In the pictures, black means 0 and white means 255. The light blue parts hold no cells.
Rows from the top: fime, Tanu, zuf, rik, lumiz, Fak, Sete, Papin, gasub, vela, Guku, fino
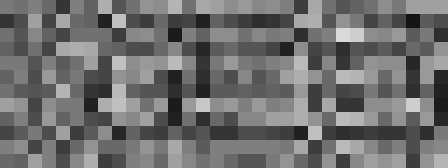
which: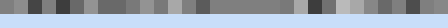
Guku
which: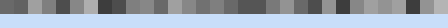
fino
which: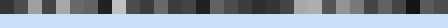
Tanu

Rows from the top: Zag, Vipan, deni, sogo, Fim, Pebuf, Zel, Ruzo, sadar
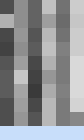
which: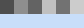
Zag
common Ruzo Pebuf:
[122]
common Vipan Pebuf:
[198]
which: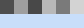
Ruzo
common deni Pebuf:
[150]
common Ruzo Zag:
[78]

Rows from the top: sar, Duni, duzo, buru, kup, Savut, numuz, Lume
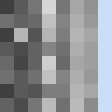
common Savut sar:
[90]
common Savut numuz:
[90]
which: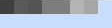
numuz

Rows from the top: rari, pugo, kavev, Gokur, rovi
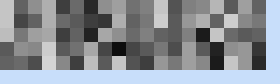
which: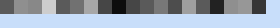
Gokur
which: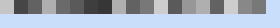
pugo
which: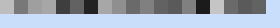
kavev

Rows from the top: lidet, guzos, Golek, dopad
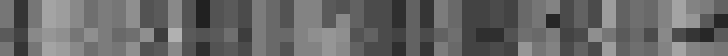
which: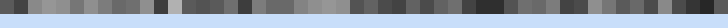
Golek
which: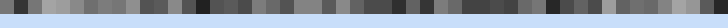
guzos
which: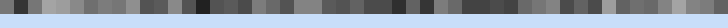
lidet
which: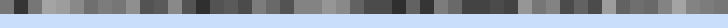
dopad

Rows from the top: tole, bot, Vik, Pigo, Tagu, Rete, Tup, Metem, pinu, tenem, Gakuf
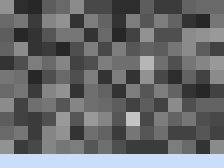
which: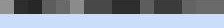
tole
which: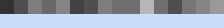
Tagu
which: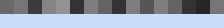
bot
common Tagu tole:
[105]

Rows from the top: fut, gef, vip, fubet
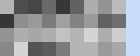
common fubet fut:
[181]
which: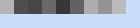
fut
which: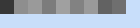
gef
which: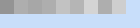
vip

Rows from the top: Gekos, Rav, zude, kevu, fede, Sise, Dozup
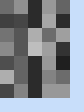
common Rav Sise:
[43]
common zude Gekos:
[108]
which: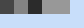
Dozup
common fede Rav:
[43]
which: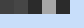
Rav
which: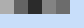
Sise

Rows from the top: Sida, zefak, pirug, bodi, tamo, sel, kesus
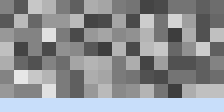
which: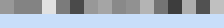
pirug
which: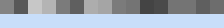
Sida
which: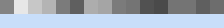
sel
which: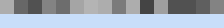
tamo

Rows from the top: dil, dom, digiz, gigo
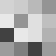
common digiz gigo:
[65]
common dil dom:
[148]
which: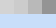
dil

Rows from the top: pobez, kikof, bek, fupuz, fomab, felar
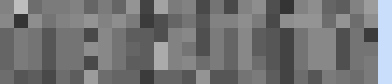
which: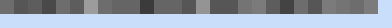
felar
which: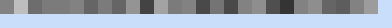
pobez
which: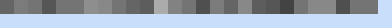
fupuz

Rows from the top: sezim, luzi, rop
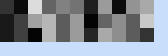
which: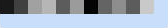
luzi
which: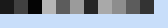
rop
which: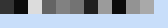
sezim

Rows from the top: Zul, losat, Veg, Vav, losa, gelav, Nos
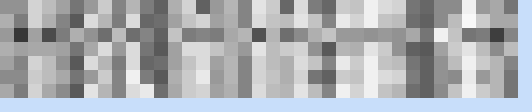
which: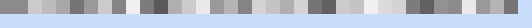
gelav
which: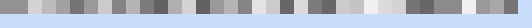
Zul
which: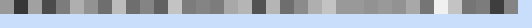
Veg

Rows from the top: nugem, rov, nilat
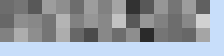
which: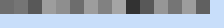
nugem
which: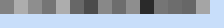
nilat

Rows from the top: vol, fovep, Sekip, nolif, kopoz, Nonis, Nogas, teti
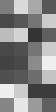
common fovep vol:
[87]
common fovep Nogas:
[204]

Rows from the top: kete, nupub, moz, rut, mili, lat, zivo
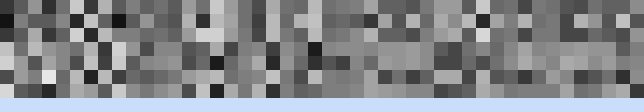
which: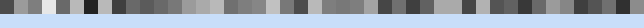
lat
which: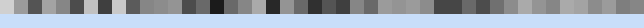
mili
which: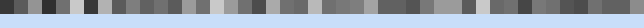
kete
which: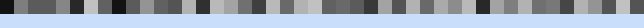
nupub

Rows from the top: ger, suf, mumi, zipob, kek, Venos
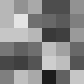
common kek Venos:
[190]
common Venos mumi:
[198]

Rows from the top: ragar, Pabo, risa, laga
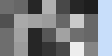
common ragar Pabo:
[103]
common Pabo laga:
[155]
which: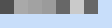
Pabo

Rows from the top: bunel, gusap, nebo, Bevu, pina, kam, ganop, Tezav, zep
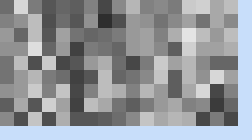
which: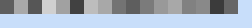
Tezav
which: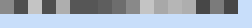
zep
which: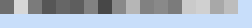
bunel
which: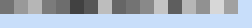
kam

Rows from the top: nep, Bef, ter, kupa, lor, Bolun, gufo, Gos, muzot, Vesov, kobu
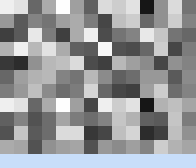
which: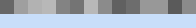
Bolun
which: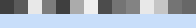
ter

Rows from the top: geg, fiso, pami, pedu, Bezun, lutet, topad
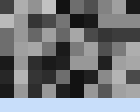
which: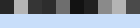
lutet
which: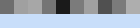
pedu
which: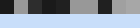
Bezun
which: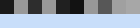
topad
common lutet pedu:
[110]
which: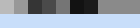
fiso

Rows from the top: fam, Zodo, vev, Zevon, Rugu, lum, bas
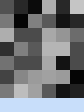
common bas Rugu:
[19]
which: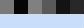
Zodo
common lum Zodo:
[5]
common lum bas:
[161]

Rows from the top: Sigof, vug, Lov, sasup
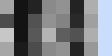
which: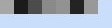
sasup

